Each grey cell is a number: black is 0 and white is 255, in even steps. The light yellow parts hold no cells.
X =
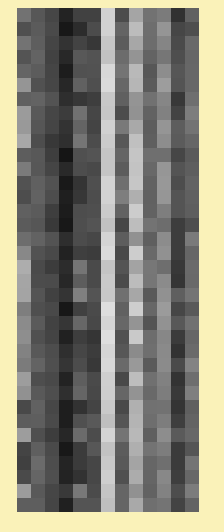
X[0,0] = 114
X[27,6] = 206
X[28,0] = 73
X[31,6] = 194
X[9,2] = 56
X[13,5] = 77
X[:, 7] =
[76, 100, 92, 108, 116, 103, 96, 76, 121, 88, 101, 92, 111, 126, 98, 70, 93, 73, 84, 75, 112, 97, 103, 81, 87, 106, 73, 102, 73, 85, 116, 92, 89, 80, 101, 101]
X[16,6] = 212
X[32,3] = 36
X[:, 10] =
[123, 149, 133, 118, 141, 157, 134, 129, 149, 141, 111, 150, 152, 150, 126, 109, 140, 145, 110, 139, 145, 155, 146, 135, 138, 139, 129, 125, 114, 125, 141, 125, 111, 136, 130, 116]
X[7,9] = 98
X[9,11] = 91
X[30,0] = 157
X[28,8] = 176
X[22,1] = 90
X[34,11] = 77
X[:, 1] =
[87, 91, 94, 99, 92, 81, 99, 89, 86, 77, 88, 87, 96, 98, 91, 86, 98, 82, 74, 76, 84, 79, 90, 80, 88, 99, 78, 89, 97, 94, 79, 95, 107, 101, 89, 94]
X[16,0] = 109
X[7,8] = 146
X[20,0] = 164
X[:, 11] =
[49, 70, 74, 78, 86, 84, 56, 67, 93, 91, 70, 84, 77, 84, 84, 61, 61, 61, 56, 53, 95, 70, 88, 59, 50, 74, 51, 57, 52, 62, 90, 59, 59, 62, 77, 67]
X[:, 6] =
[209, 209, 198, 194, 216, 218, 200, 198, 209, 203, 197, 197, 211, 210, 203, 193, 212, 218, 196, 201, 200, 222, 213, 222, 213, 216, 207, 206, 201, 191, 212, 194, 200, 206, 196, 191]
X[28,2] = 71
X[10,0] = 93
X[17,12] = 102
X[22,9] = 84
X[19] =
[165, 76, 75, 39, 93, 74, 201, 75, 188, 118, 139, 53, 105]
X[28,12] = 95
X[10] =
[93, 88, 62, 21, 80, 84, 197, 101, 197, 111, 111, 70, 90]
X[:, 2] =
[70, 74, 69, 66, 69, 70, 83, 70, 69, 56, 62, 69, 82, 77, 62, 57, 83, 73, 60, 75, 65, 73, 66, 68, 77, 79, 73, 78, 71, 74, 61, 74, 77, 79, 70, 69]
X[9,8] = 192

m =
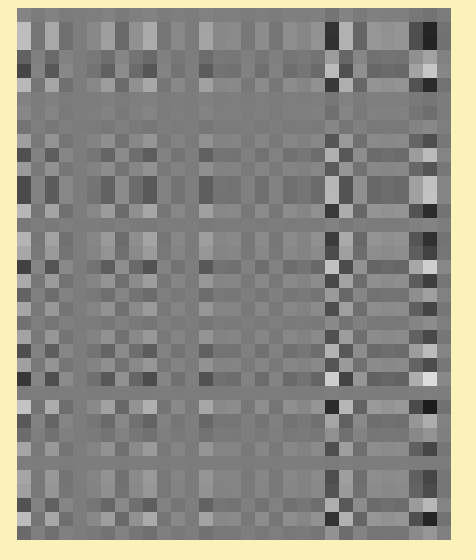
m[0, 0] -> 132
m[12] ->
[74, 130, 91, 135, 124, 116, 98, 139, 108, 89, 130, 115, 126, 94, 116, 114, 128, 112, 130, 111, 117, 107, 182, 83, 143, 104, 108, 105, 160, 193, 133]
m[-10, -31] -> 195
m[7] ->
[135, 123, 132, 122, 125, 126, 130, 121, 128, 132, 123, 126, 124, 131, 126, 127, 124, 127, 123, 127, 126, 128, 112, 133, 121, 129, 128, 129, 117, 110, 123]
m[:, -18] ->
[129, 163, 164, 108, 92, 161, 128, 131, 119, 145, 97, 143, 94, 94, 160, 122, 158, 150, 88, 152, 109, 150, 118, 148, 96, 146, 82, 124, 167, 103, 114, 149, 125, 149, 146, 98, 163, 113]
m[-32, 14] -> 125
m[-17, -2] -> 68
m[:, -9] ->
[116, 51, 49, 156, 187, 56, 119, 112, 134, 85, 176, 90, 182, 183, 57, 130, 60, 76, 193, 72, 154, 77, 137, 80, 178, 84, 205, 126, 43, 165, 144, 78, 123, 78, 83, 174, 51, 146]
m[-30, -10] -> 122
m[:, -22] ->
[130, 170, 171, 105, 86, 167, 128, 132, 119, 149, 93, 146, 89, 89, 166, 121, 164, 155, 82, 157, 107, 154, 117, 152, 92, 150, 75, 124, 175, 99, 113, 154, 125, 153, 150, 94, 170, 111]
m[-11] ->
[124, 125, 124, 125, 125, 124, 124, 125, 124, 124, 125, 124, 125, 124, 124, 124, 125, 124, 125, 124, 124, 124, 126, 124, 125, 124, 124, 124, 125, 126, 125]
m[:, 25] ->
[128, 150, 151, 113, 103, 148, 127, 129, 121, 138, 107, 136, 104, 104, 148, 123, 147, 141, 101, 143, 114, 141, 120, 140, 106, 139, 97, 124, 153, 110, 118, 141, 125, 141, 139, 107, 150, 117]
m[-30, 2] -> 119
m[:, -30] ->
[124, 117, 117, 128, 131, 117, 124, 123, 126, 120, 130, 121, 130, 130, 118, 125, 118, 120, 132, 119, 128, 120, 126, 120, 130, 120, 133, 125, 116, 129, 126, 120, 124, 120, 120, 130, 117, 127]
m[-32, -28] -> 123
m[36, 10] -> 117
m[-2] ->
[188, 117, 167, 111, 125, 136, 158, 106, 145, 170, 117, 136, 123, 163, 136, 138, 120, 140, 118, 141, 134, 146, 51, 177, 101, 150, 145, 149, 79, 37, 114]
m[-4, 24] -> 112
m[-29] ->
[159, 120, 147, 117, 125, 131, 142, 114, 135, 149, 121, 131, 123, 145, 131, 132, 122, 133, 121, 134, 129, 136, 85, 153, 112, 138, 136, 138, 100, 78, 119]
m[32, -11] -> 125
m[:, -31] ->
[132, 189, 190, 97, 70, 184, 130, 135, 116, 159, 80, 154, 74, 74, 183, 120, 180, 167, 65, 170, 99, 166, 113, 163, 78, 160, 55, 124, 195, 89, 108, 165, 125, 165, 160, 82, 188, 106]
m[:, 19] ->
[127, 141, 142, 117, 110, 140, 126, 127, 122, 134, 113, 132, 111, 111, 140, 123, 139, 136, 109, 137, 118, 135, 122, 135, 112, 134, 106, 124, 143, 115, 120, 135, 125, 135, 134, 113, 141, 120]
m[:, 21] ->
[127, 146, 147, 115, 106, 145, 126, 128, 122, 136, 109, 135, 107, 107, 144, 123, 144, 139, 104, 140, 116, 139, 121, 138, 109, 137, 101, 124, 149, 112, 119, 138, 125, 138, 137, 110, 146, 118]
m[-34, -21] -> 131
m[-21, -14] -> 135
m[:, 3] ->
[123, 111, 111, 130, 136, 112, 123, 122, 126, 117, 134, 118, 135, 135, 112, 126, 113, 116, 137, 115, 130, 116, 127, 116, 134, 117, 139, 125, 110, 132, 128, 116, 124, 116, 117, 133, 111, 128]
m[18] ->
[65, 132, 84, 137, 124, 114, 93, 142, 105, 82, 131, 114, 126, 88, 114, 112, 129, 110, 130, 109, 116, 104, 193, 76, 146, 101, 105, 102, 167, 206, 135]
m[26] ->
[55, 133, 78, 139, 124, 112, 88, 145, 102, 75, 133, 112, 127, 82, 112, 109, 130, 108, 131, 106, 115, 101, 205, 67, 150, 97, 102, 98, 174, 220, 136]
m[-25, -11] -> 117
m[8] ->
[116, 126, 119, 126, 124, 123, 120, 127, 122, 119, 125, 123, 125, 119, 123, 123, 125, 122, 125, 122, 123, 122, 134, 118, 128, 121, 122, 121, 131, 136, 126]
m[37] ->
[106, 127, 112, 128, 124, 121, 115, 130, 118, 111, 127, 121, 125, 113, 121, 120, 126, 120, 126, 120, 122, 118, 146, 109, 131, 117, 118, 117, 138, 150, 128]
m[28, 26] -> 147

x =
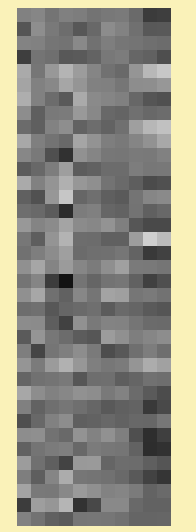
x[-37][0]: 129
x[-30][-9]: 121
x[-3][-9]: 120
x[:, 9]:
[59, 88, 111, 97, 184, 142, 85, 104, 183, 146, 121, 119, 75, 134, 96, 73, 207, 57, 121, 64, 122, 90, 107, 134, 125, 172, 113, 90, 57, 103, 46, 45, 95, 66, 99, 98, 101]
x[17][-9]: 140
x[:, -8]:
[128, 109, 115, 88, 180, 166, 89, 123, 142, 105, 49, 158, 176, 198, 44, 164, 179, 159, 155, 19, 97, 102, 65, 108, 127, 177, 121, 135, 118, 141, 105, 127, 67, 172, 136, 181, 90]
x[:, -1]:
[62, 89, 108, 78, 199, 151, 80, 108, 193, 168, 129, 120, 80, 138, 104, 73, 187, 65, 117, 79, 114, 85, 106, 141, 110, 161, 110, 76, 73, 119, 63, 49, 85, 53, 106, 98, 102]
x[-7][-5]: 145
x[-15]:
[140, 139, 94, 65, 145, 121, 131, 130, 117, 107, 106]
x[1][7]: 130
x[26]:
[101, 113, 116, 121, 86, 110, 111, 94, 101, 113, 110]
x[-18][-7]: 116
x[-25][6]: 115
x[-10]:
[167, 141, 129, 135, 145, 141, 121, 130, 107, 90, 76]
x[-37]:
[129, 134, 116, 128, 125, 115, 120, 122, 106, 59, 62]
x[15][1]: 132
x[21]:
[109, 112, 87, 102, 106, 111, 91, 106, 101, 90, 85]
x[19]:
[116, 133, 60, 19, 116, 101, 115, 118, 97, 64, 79]
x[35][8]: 105
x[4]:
[170, 118, 152, 180, 156, 133, 113, 105, 149, 184, 199]
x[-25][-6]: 143
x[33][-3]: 89
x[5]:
[164, 129, 136, 166, 149, 129, 128, 118, 141, 142, 151]
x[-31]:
[174, 129, 108, 89, 170, 138, 133, 128, 103, 85, 80]
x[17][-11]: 113
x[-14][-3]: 126
